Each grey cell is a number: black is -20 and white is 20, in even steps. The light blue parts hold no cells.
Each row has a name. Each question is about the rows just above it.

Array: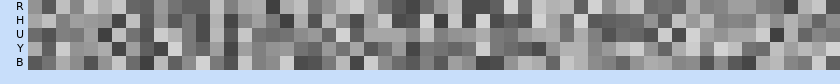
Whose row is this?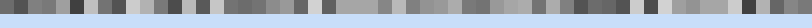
U
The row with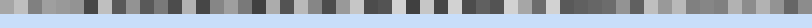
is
H
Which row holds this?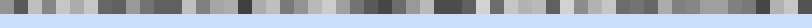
R
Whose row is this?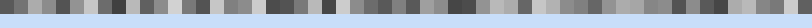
B

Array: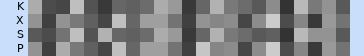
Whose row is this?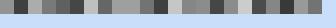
P
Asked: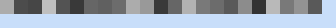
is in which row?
K

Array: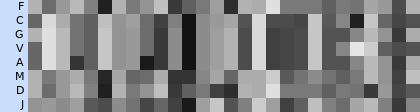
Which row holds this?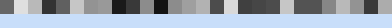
A
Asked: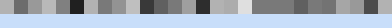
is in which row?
F
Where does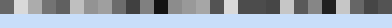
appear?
C
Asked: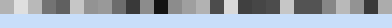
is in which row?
G

